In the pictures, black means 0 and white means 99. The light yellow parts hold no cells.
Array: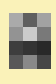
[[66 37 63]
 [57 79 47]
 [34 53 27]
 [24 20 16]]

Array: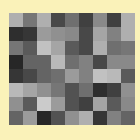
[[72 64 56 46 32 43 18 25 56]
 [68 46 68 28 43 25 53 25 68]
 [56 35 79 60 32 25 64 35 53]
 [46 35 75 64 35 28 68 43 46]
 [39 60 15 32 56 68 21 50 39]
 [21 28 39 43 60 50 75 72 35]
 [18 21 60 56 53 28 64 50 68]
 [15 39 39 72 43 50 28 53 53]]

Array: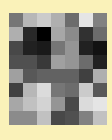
[[68 16  0 65 54 19 42]
 [65 75 82 58 28 85 89]
 [62 34 38 38 38 25 68]
 [54 54 75 28 31 50 75]
 [46 71 79 68 42 89 50]
 [31 31 22 62 58 42 13]
 [28 13 10 46 58 13  7]
 [25 71 85 46 42 79 34]]

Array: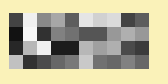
[[75 19 29 40 47 78 44 40 50 40]
 [26 93 53 65 36 89 81 85 26 36]
 [15 71 93 11 11 71 62 68 29 23]
 [ 7 96 19 50 44 33 33 59 68 59]]

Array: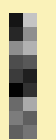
[[55 69]
 [48 37]
 [41 66]
 [37 45]
 [30 34]
 [23 12]
 [15 55]
 [ 8 76]
 [ 1 19]]

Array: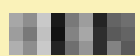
[[68 55 78 14 43 58 18 51 35]
 [65 55 78 10 47 61 14 39 43]
 [61 47 75  7 51 65 18 35 39]]

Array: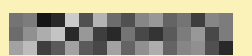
[[63 73 24 35 63 35 28 63 39 56 67 39 52 56 31 16]
 [45 48  8 16 79 31 70 42 31 52 59 39 45 24 52 48]
 [42 56 67 76 16 59 24 16 45 28 20 35 48 59 28 48]]

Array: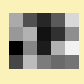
[[66 31 15 35 84]
 [59 69  7 19 55]
 [27 73 48 41 45]
 [ 0 52 11 69 94]]
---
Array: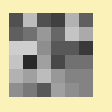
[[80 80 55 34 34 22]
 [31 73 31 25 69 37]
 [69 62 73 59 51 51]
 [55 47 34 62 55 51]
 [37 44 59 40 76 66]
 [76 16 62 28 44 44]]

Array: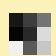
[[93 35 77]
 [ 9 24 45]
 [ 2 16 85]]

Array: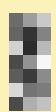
[[29 68 75]
 [42 61 78]
 [29 57 96]
 [84 45 48]
 [36 23 54]
 [39 20 51]
 [81 17 72]]

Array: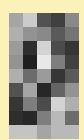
[[64 79 32 25 53]
 [76 76 64 72 72]
 [32 64 15 39 57]
 [68 57 53 35 45]
 [21 49 29 82 68]
 [68 42 60 21 35]
 [60 18 82 29 21]
 [18 15 49 72 42]
 [57 12 90 49 25]]

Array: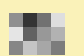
[[52 76 65 48]
 [89 38 59 69]
 [56 20 44 86]]

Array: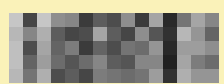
[[71 52 68 36 27 30 64 36 27 55 33 19 71 58 39]
 [71 45 68 30 36 27 48 45 42 45 61 19 68 58 58]
 [74 39 61 42 33 42 52 36 33 52 52 13 64 48 42]
 [74 30 64 39 48 23 39 30 45 42 58 16 61 61 55]
 [77 27 77 55 52 23 36 30 55 23 64 16 45 64 52]]

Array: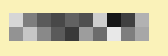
[[57 77 53 35 22 61 42 90 49 65]
 [83 49 35 28 38 31 80  9 25 69]]

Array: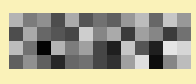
[[30 66 40 33 27 80 52 66 23 62 52 23 44]
 [37 56 37 15 40 44 27 19 62 86  5 52 73]
 [70 48 56 30 66 33 44 37 59 73 40 77 59]
 [73 44  1 70 48 62 27 12 77 33 12 89 83]]
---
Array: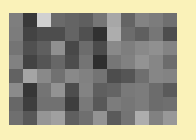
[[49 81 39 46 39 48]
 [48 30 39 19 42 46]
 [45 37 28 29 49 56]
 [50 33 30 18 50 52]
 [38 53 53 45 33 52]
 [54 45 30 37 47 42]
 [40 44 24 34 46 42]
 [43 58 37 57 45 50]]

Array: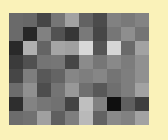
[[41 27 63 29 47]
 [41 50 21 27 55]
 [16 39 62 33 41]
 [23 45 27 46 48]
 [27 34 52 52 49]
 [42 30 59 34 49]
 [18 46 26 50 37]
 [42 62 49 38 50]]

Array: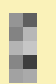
[[58]
 [51]
 [70]
 [52]
 [63]]

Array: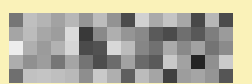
[[46 70 71 73 29 66 65 71]
 [64 65 85 53 58 35 43 49]
 [92 60 83 32 73 44 53 45]
 [67 61 64 30 63 35 63 56]
 [43 76 72 78 37 64 61 58]]

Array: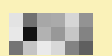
[[88 65 83]
 [90 69 77]
 [45 91 51]]

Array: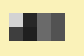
[[82 41]
 [24 41]]

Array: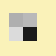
[[68]
 [85]]

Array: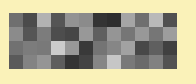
[[43 69 57 20 64 72]
 [54 48 27 37 46 46]
 [44 47 59 45 63 37]
 [35 58 20 52 47 50]]

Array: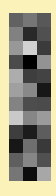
[[38 34]
 [50 31]
 [59 23]
 [29 57]
 [67 26]
 [62  9]
 [51 29]
 [78 60]
 [24 36]
 [ 9 22]
 [37 31]
 [46 65]]
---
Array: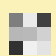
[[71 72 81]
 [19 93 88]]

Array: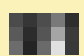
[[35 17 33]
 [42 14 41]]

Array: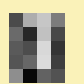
[[41 15 75]
 [35 30 84]]

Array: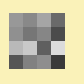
[[56 46 52]
 [72 78 37]]

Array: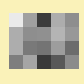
[[67 55 56]
 [67 47 45]]

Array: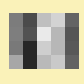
[[49 32 91]
 [47 15 80]]

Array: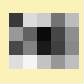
[[59 38  4]
 [28 51 10]]

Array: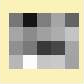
[[64 54 62]
 [56 47 22]]

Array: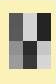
[[35 82 14]
 [56 17 77]]
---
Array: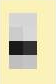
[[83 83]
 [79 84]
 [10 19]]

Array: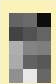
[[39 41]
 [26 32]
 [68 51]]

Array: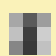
[[65 35]
 [75 24]
 [52 22]]

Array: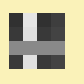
[[19 89]
 [22 87]
 [53 53]]

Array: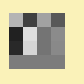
[[70 25]
 [13 86]
 [16 83]]

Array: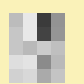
[[73 90]
 [77 90]
 [77 72]]

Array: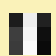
[[11 92]
 [24 95]
 [23 97]]

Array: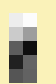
[[92 98]
 [79 61]
 [36  6]]

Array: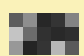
[[36 55]
 [76 42]
 [59 14]]
